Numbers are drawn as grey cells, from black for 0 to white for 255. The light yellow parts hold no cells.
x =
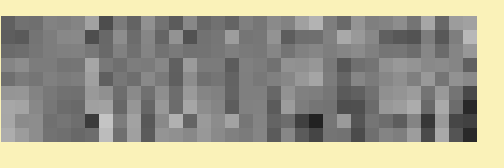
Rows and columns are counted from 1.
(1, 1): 96
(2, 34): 184
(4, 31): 137
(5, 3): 117
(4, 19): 124
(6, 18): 127
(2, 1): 94
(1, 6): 132
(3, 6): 129
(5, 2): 123
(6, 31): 116
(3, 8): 105
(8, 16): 140
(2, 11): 134
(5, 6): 126
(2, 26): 153
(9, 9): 111
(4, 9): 111
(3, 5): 128
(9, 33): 84
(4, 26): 111
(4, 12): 135
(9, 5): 111
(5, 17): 99
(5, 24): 124
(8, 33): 70
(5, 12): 122
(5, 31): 153
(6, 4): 120
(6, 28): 144
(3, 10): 112
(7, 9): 103
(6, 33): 116
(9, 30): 157
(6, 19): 127
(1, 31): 166
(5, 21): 135
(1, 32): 103
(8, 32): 154
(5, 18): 127

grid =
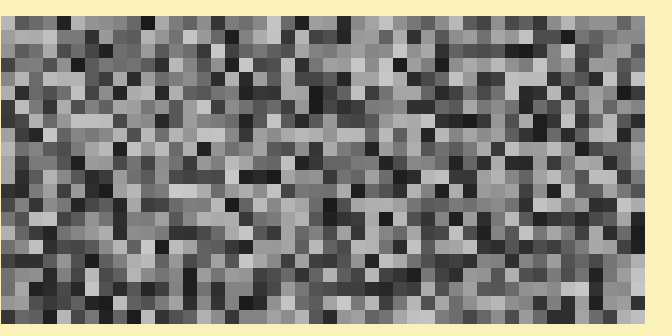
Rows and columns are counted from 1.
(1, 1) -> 183
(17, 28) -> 114
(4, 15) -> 83
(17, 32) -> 159
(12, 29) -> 31
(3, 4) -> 170
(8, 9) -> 72
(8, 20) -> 196
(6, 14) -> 96
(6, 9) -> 37
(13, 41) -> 186
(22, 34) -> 71
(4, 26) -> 199
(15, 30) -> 81
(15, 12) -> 159
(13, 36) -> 146
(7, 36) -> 139
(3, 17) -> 65
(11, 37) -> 42
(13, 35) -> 154
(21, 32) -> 166
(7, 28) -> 126
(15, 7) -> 147
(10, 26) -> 105
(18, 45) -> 138
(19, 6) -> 69
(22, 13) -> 81
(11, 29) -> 75
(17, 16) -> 93
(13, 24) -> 112
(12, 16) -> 73
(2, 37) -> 150
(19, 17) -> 155
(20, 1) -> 111
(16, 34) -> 77
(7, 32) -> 102
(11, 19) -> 108
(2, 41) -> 28
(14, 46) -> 172
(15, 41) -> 66

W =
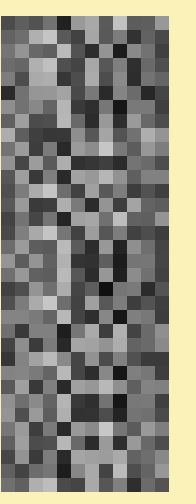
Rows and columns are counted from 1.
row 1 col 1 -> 75
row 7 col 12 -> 63
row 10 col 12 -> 125
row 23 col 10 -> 67
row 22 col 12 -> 61
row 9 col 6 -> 142
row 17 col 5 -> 186
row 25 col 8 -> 75
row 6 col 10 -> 107
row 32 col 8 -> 156
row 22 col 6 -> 68
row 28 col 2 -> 111
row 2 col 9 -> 125
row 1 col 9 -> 193
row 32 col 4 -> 125
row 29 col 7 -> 51
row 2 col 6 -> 66
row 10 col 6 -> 154
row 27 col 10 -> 95
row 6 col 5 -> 163
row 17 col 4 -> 90
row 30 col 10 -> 91
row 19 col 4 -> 93
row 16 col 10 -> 65
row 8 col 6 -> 105
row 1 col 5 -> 33
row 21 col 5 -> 110
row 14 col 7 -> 43
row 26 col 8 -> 136
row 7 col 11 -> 121
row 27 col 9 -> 143
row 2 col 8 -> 89
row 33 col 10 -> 78
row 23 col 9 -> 176
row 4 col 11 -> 105
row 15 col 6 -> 161

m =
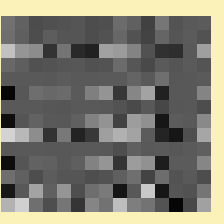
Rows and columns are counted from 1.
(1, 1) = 113
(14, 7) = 133
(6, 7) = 127
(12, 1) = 110
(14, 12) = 83
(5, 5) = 92
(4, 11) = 73
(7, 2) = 89
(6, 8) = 148
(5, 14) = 88
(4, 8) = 83
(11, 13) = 91
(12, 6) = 85
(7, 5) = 86
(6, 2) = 87
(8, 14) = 89
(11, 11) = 145
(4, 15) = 84
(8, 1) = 14
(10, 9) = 78
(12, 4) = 92
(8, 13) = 92
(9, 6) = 35
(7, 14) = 88
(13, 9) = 21
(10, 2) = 89
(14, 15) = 161
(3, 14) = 89
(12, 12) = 109
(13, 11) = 200
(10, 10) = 96
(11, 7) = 130
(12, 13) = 83
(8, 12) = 22
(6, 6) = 90

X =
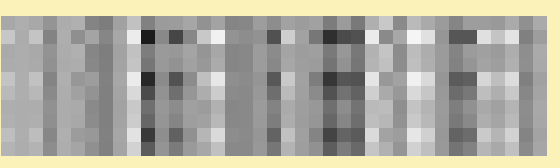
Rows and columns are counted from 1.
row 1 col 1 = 168
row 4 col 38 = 143
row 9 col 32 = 152
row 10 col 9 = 164
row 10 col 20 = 118
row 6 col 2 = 174
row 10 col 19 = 152
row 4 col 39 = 169
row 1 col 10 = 193
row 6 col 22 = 160
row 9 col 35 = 202
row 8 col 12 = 149
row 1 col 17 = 133
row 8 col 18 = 137
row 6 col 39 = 164
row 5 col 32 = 150
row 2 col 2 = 172
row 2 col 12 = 137
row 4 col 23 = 156
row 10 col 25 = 124
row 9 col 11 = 57
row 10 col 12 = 148
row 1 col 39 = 170
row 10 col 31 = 191
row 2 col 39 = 157
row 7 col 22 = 158
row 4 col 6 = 173
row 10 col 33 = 116
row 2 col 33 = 86
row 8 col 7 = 140
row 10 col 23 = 145
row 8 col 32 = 154
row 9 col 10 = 226
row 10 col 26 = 105
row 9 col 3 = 189
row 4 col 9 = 163
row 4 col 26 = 118
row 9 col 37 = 210
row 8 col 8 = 128

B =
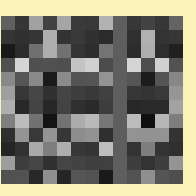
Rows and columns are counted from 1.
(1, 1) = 96
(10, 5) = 174
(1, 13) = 100
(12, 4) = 142
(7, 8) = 61
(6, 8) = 64
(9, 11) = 146
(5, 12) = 84
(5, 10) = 85
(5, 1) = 137
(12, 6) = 86
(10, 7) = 52
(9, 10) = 147
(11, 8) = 64
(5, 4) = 27
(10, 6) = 55
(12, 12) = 84
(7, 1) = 174
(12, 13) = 78
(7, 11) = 42
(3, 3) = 112
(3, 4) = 173
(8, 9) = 94
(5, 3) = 137
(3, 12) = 46
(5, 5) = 139
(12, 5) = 37
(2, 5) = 51
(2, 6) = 57
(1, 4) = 66
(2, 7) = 49
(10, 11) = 126
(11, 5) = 69
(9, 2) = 148
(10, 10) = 51
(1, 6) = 58
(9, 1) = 47

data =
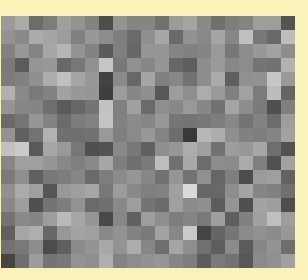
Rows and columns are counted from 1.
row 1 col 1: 154
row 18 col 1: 69
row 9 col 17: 143
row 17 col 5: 95
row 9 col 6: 111
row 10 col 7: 80
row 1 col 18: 132
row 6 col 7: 150
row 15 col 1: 115
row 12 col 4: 120
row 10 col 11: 97
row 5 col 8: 67
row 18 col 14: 126
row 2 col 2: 137
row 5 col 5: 191
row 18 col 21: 160
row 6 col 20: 188
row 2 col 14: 146
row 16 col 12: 162
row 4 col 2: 91
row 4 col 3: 149
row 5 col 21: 153
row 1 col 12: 113
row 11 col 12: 189
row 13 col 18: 165
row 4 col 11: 135
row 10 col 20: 110
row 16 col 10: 130
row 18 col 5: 120
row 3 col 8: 90
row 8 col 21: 157
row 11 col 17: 139
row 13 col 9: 156
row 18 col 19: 138
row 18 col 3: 156
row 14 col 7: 106
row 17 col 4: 76
